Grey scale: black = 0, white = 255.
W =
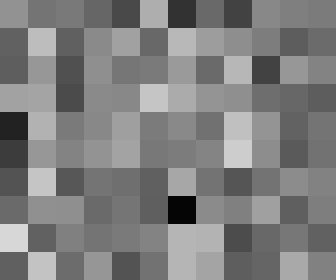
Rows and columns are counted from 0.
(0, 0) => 146
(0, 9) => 136
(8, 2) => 128
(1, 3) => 138
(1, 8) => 142
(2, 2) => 80
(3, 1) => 164
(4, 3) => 136
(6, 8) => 85
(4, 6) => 137
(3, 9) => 110
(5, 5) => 120
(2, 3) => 143
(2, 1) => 151
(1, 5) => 104
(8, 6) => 181
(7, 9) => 160
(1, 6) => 184
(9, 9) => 101
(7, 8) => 128
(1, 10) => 93
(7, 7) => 139
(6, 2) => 87
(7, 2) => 143
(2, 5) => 122
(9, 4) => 83
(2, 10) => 151
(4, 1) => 178
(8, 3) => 116
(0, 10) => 127
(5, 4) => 163
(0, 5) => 174
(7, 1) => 144

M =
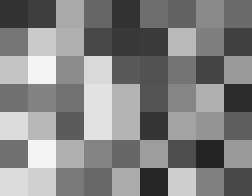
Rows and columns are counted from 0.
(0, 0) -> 51
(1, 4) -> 57
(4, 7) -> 148
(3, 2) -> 114
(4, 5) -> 53
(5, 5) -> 157
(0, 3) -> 102
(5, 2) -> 175
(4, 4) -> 180
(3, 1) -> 130
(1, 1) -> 202
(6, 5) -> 38
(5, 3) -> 131
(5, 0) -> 113
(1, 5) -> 59
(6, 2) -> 122
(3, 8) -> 44
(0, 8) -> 107
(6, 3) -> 104
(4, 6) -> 163
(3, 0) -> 113

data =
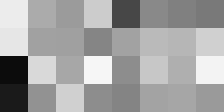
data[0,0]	236
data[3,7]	154
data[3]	[26, 146, 208, 141, 132, 163, 166, 154]
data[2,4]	141
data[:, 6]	[128, 182, 175, 166]
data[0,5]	137
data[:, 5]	[137, 186, 199, 163]
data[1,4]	162

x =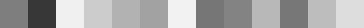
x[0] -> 126
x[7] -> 118
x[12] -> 221

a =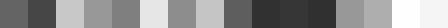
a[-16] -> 100
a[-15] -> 70
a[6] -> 141
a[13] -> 174

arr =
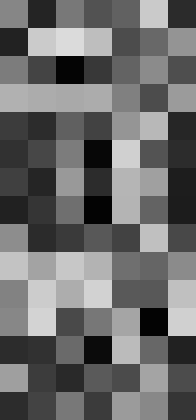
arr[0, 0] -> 134
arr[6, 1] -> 37
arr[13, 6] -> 76
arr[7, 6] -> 28
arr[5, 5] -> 83
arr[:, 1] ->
[36, 203, 68, 172, 44, 71, 37, 53, 43, 163, 204, 211, 49, 60, 67]
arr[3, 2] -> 169
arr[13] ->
[159, 60, 41, 90, 75, 164, 76]
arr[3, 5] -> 76
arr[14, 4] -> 155
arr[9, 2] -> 199
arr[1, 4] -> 76
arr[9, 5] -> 101
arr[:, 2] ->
[120, 219, 4, 169, 96, 124, 153, 111, 58, 199, 173, 73, 106, 41, 120]
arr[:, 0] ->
[134, 34, 124, 177, 60, 49, 64, 33, 141, 195, 130, 135, 44, 159, 44]
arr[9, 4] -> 111
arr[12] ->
[44, 49, 106, 11, 187, 103, 33]
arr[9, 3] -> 179
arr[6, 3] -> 44
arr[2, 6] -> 78
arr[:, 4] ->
[97, 76, 99, 128, 149, 208, 181, 180, 66, 111, 89, 165, 187, 75, 155]
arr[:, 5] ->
[202, 104, 139, 76, 184, 83, 160, 99, 192, 101, 88, 3, 103, 164, 136]
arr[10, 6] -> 192
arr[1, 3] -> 190
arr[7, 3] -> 3
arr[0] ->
[134, 36, 120, 82, 97, 202, 43]
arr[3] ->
[177, 172, 169, 172, 128, 76, 155]

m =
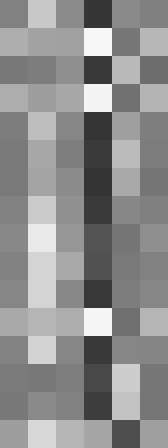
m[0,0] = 129
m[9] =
[130, 212, 168, 81, 121, 129]
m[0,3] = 54
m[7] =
[129, 202, 145, 58, 135, 128]
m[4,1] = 190
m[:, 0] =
[129, 174, 120, 173, 125, 121, 121, 129, 136, 130, 134, 169, 131, 123, 120, 158]
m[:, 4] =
[137, 119, 185, 113, 159, 187, 169, 135, 117, 121, 125, 112, 134, 205, 194, 77]
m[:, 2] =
[139, 160, 143, 167, 134, 126, 140, 145, 150, 168, 136, 173, 134, 126, 130, 181]
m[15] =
[158, 216, 181, 166, 77, 159]
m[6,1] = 163
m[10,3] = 56
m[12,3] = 57
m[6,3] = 52
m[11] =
[169, 182, 173, 245, 112, 181]
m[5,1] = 167
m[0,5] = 128
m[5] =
[121, 167, 126, 58, 187, 124]
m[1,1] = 162
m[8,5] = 142
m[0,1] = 200

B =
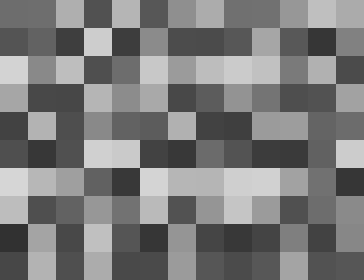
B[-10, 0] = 109
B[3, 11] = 82
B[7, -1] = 138
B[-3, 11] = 109
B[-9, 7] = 75
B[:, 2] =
[175, 62, 190, 71, 78, 80, 159, 98, 72, 79]
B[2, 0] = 211
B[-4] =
[214, 183, 159, 97, 56, 212, 182, 181, 207, 209, 162, 113, 54]
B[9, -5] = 75
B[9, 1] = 179
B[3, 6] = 72
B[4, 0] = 66
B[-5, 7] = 107
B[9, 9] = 87
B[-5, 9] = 60
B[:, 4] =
[181, 61, 109, 140, 98, 202, 56, 114, 85, 73]
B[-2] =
[49, 164, 72, 192, 85, 54, 149, 69, 56, 68, 127, 66, 135]
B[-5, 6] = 56
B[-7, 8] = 147
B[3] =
[166, 72, 71, 181, 140, 169, 72, 92, 147, 116, 78, 82, 162]
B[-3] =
[189, 79, 98, 151, 114, 186, 82, 149, 197, 155, 80, 109, 138]
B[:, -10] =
[81, 205, 79, 181, 137, 208, 97, 151, 192, 172]
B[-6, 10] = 157
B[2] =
[211, 137, 190, 79, 109, 200, 155, 189, 203, 193, 122, 177, 75]
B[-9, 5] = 139

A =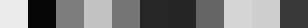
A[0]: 235
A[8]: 213
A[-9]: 125
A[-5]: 37
